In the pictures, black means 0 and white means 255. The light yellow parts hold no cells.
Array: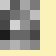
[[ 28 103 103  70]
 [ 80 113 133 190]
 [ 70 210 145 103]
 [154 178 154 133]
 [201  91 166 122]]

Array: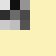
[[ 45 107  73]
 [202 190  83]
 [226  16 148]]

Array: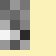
[[244 195  41]
 [ 95 151 118]
 [174  85 130]
 [118 106 141]
 [151  85 162]]

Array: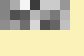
[[132  80  92 183 151 121 183]
 [141 160 110 215  80 101 192]
 [132 172 244  59 203 203 151]]

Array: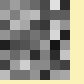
[[ 31  73  82 105 158  20 147]
 [147 115  93 115  93 215  31]
 [187 115 115 147  43 158 167]
 [127 158 127 105  73 224  43]
 [138 105 138  43 127  43 196]
 [ 82 187 167  73  55 196 147]
 [167 127 176 187  82  93  93]
 [ 64 158 206 138 138  82  64]]

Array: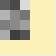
[[170  62  83]
 [180 138 117]
 [126 138 158]
 [ 94  73 218]]

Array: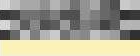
[[213 168  92 136  80  92 156  92 126 114  68  92 180 180]
 [ 57  68 114 114 104 126  80  80 146 126 104  92  48  57]
 [213 191 168 168 146 180 156 114 146 168 104  80 202 191]
 [ 57 104 191 126 180 202 114 146 136 191 168 156  80  48]]
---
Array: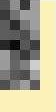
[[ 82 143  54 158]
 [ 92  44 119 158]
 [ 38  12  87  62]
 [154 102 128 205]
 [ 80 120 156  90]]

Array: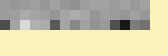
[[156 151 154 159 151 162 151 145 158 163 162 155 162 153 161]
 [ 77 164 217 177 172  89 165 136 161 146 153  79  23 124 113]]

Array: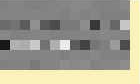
[[130 132 131 128 130 131 133 136 136 131 130 131 136]
 [107 114  92 144  89  75 121 121 141  56 131 102 198]
 [ 24 177 172 201 114 176 234  91  66 118 127 154  76]
 [129 130 131 121 132 132 139 136 139 130 134 135 140]]

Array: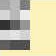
[[166 186 125]
 [ 50  94 149]
 [ 94  80  81]]

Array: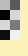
[[188  89]
 [215 122]]

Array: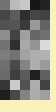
[[115 187 199  23  35]
 [ 82  85  58 153  99]
 [114  47 168 147 218]
 [110  74 131 173 153]
 [ 55 202  82 173  67]]

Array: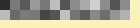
[[ 44 122  90 154 120 190  84 139 170 207 140  84 139]]

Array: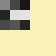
[[134  70  23]
 [ 73  84  37]]
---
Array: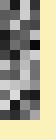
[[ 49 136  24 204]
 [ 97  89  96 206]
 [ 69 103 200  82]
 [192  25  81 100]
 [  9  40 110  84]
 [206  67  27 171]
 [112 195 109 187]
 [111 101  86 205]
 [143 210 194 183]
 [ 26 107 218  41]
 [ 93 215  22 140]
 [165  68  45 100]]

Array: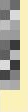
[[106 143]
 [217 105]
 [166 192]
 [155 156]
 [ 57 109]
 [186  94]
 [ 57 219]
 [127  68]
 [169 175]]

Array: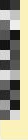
[[ 55  28]
 [195 225]
 [237 109]
 [ 21  83]
 [ 90  20]
 [ 70 212]
 [ 85  48]
 [184 223]
 [ 24 100]
 [ 98  41]
 [ 24 162]
 [217  91]]

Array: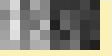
[[ 40 165 215  90 167 133  54  54  52  69]
 [ 58 131 193 107 128 135  50  93  74  63]
 [ 55 154 227 116 111 185  32 103  79  50]
 [ 65 162 222 125 185 139  71  45 101  51]
 [ 32 171 173 135 172 176  79  90 116  43]]

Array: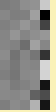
[[201 124 128 142 146]
 [  1 135 126 128 160]
 [ 67 128 135 150 137]
 [151 133 149 133 143]
 [134 134 130 110 161]
 [ 51 140 115 134 118]
 [214 132 120 136 133]
 [211 127 118 137 140]
 [ 20 138 124 130 138]
 [ 76 137 135 141  97]
 [ 21 126 139 133 178]]

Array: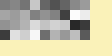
[[155 125 134 116 199 102  82 100 137]
 [236 165 156 175 129 146 130  64 252]
 [ 58 146 159 179 218 195 210 201  40]
 [ 90  60 224 207 247 110 179 152 190]]
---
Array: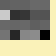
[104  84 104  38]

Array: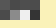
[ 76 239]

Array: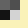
[79 19]

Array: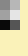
[183 161]

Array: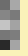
[168 134]

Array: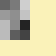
[207 143 187]
